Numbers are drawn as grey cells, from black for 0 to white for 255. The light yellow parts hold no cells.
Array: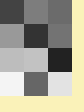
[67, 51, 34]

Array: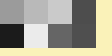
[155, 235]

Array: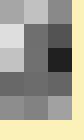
[166, 111,  32]

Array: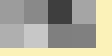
[156, 199]

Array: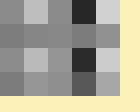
[139, 133, 149,  88]

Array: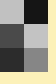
[193, 195]
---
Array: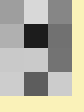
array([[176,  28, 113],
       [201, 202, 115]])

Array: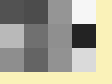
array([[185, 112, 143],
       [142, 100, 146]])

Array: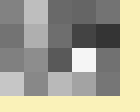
array([[115, 175, 110],
       [128, 141,  89]])

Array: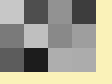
array([[122, 191, 137],
       [ 92,  28, 174]])

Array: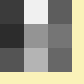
array([[ 44, 148, 117],
       [ 84, 180, 103]])

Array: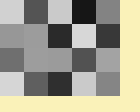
array([[151, 156,  42],
       [111, 157, 155]])

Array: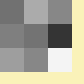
array([[127, 115,  52],
       [158, 135, 244]])

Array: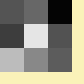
array([[ 61, 229,  82],
       [188, 136,  92]])
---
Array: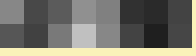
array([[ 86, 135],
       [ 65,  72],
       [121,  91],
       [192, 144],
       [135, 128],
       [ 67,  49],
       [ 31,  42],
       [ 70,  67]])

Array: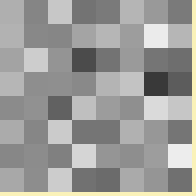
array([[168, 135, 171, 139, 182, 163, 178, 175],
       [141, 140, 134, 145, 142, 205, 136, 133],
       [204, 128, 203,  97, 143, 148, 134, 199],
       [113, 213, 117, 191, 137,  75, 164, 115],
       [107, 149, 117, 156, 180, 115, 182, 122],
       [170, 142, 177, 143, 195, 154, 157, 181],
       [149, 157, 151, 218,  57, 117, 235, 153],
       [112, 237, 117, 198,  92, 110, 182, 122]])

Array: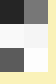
array([[ 91, 249,  37],
       [253, 245, 119]])

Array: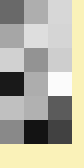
array([[137, 192,  25, 209, 166, 105],
       [ 19, 177, 173, 147, 222, 174],
       [ 65,  91, 251, 206, 213, 215]])

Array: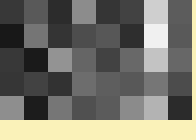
array([[142,  54,  56,  24,  56],
       [ 28,  66,  26, 117,  89],
       [118,  50, 147,  52,  44],
       [ 80, 109, 101,  77, 140],
       [ 91,  94,  66,  87,  53],
       [139,  88, 104,  46,  66],
       [179, 118, 195, 240, 207],
       [ 43,  76, 103,  89,  92]])

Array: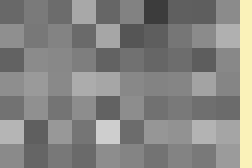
array([[138, 181, 114, 142,  98, 143, 104],
       [101,  95, 144, 154, 139, 120, 122],
       [120, 152, 116, 137, 136, 131, 108],
       [106, 117, 141, 172, 126, 106, 168],
       [141, 206,  98, 166,  98, 166, 102],
       [132, 108, 141, 136, 113,  85, 130],
       [115, 150, 113, 131, 102,  94,  60],
       [131, 146, 121, 133, 109, 118,  95],
       [121, 179, 111, 163,  93, 139,  94],
       [155, 165, 107, 133, 136, 176, 139]])

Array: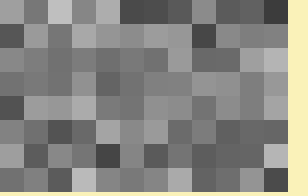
array([[113, 158, 130,  82, 114, 136,  86, 159],
       [128,  92, 112, 156, 121, 125, 154, 119],
       [ 91, 136,  83, 151, 114, 113, 118, 191],
       [186, 117, 105, 171, 145, 124, 168, 134],
       [133,  69, 164, 122, 100, 111, 149, 173],
       [121, 133, 137, 116, 114, 121, 140,  74],
       [133,  90, 154, 144, 128, 113, 156,  77],
       [170, 116, 107, 140, 129, 154, 151,  89],
       [ 99,  93, 124, 115, 148, 105,  71, 139],
       [110, 100,  96, 140, 144, 106, 137,  91],
       [148, 101, 104, 126, 126, 159, 126,  97],
       [ 75, 181, 102, 164, 152, 180, 129,  60]])

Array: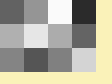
array([[132, 176,  98],
       [ 85, 230, 149],
       [128, 172, 250],
       [212, 100,  43]])
